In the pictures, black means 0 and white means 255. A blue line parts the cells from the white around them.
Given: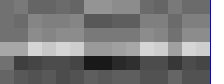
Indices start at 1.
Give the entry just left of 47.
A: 41
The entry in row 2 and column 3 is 133
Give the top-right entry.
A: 107
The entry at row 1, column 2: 121
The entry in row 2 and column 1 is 113
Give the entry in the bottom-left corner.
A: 101
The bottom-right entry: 82
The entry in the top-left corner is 113
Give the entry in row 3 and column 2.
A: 113
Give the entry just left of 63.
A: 113
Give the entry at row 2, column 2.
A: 107
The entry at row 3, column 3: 140
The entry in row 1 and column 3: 101
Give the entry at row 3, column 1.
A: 113

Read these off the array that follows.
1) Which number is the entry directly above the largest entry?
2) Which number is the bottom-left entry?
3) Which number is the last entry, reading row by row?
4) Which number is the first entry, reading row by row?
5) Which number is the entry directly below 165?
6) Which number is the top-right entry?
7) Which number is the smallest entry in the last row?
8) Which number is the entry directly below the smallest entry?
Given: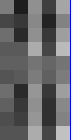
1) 130
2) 84
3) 193
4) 124
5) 130
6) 165
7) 70
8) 56

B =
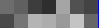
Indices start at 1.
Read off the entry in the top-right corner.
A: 67
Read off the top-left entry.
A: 109
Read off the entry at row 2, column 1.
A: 73
